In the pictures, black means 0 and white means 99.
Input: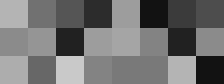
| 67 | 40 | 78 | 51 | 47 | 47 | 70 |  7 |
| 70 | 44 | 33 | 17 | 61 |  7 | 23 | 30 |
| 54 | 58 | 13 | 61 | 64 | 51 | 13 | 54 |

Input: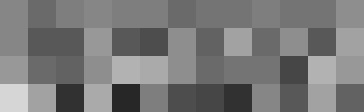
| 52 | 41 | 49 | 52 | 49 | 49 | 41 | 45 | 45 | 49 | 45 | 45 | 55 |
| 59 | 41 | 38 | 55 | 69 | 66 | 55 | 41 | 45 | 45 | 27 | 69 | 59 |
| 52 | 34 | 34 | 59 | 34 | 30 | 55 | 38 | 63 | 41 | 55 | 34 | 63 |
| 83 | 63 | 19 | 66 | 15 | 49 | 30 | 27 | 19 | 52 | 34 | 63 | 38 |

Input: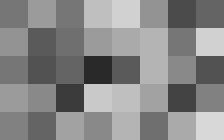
| 50 | 39 | 63 | 53 | 70 | 43 | 66 | 84 |
| 46 | 60 | 46 | 74 | 81 | 57 | 29 | 39 |
| 57 | 35 | 43 | 60 | 66 | 70 | 46 | 81 |
| 46 | 32 | 39 | 16 | 35 | 70 | 53 | 32 |
| 60 | 53 | 23 | 78 | 74 | 63 | 26 | 50 |

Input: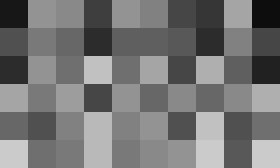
| 64 | 47 | 61 | 27 | 57 | 40 | 53 | 40 | 53 | 68 |
|  9 | 57 | 53 | 24 | 57 | 50 | 27 | 21 | 64 |  5 |
| 40 | 31 | 50 | 72 | 50 | 57 | 31 | 75 | 31 | 43 |
| 79 | 43 | 47 | 72 | 47 | 53 | 57 | 79 | 34 | 79 |
| 17 | 57 | 43 | 75 | 43 | 64 | 27 | 68 | 37 | 13 |
| 31 | 47 | 40 | 17 | 37 | 37 | 34 | 17 | 50 | 27 |

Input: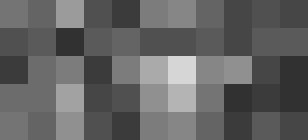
| 42 | 42 | 63 | 27 | 31 | 56 | 70 | 45 | 19 | 23 | 19 |
| 45 | 39 | 60 | 31 | 23 | 48 | 52 | 39 | 27 | 31 | 27 |
| 45 | 39 | 56 | 31 | 23 | 48 | 52 | 39 | 23 | 35 | 27 |
| 23 | 42 | 48 | 23 | 48 | 66 | 83 | 52 | 56 | 27 | 19 |
| 31 | 35 | 19 | 35 | 39 | 31 | 31 | 35 | 27 | 35 | 35 |

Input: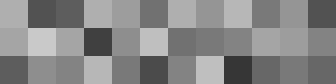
| 64 | 78 | 64 | 25 | 55 | 74 | 44 | 47 | 51 | 64 | 61 | 51 |
| 36 | 55 | 51 | 71 | 47 | 29 | 51 | 74 | 21 | 40 | 47 | 40 |
| 68 | 32 | 36 | 68 | 61 | 44 | 68 | 58 | 71 | 47 | 58 | 32 |

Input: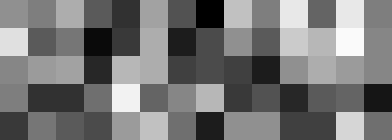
| 56 | 49 | 67 | 35 | 19 | 63 | 32 |  0 | 75 | 49 | 90 | 39 | 90 | 49 |
| 52 | 60 | 63 | 15 | 71 | 67 | 25 | 29 | 25 | 11 | 56 | 67 | 60 | 52 |
| 87 | 35 | 46 |  4 | 22 | 67 | 11 | 29 | 56 | 35 | 79 | 71 | 97 | 52 |
| 22 | 46 | 35 | 29 | 60 | 75 | 43 | 11 | 56 | 56 | 25 | 25 | 83 | 43 |
| 49 | 19 | 19 | 43 | 94 | 39 | 52 | 71 | 22 | 32 | 15 | 35 | 39 |  8 |
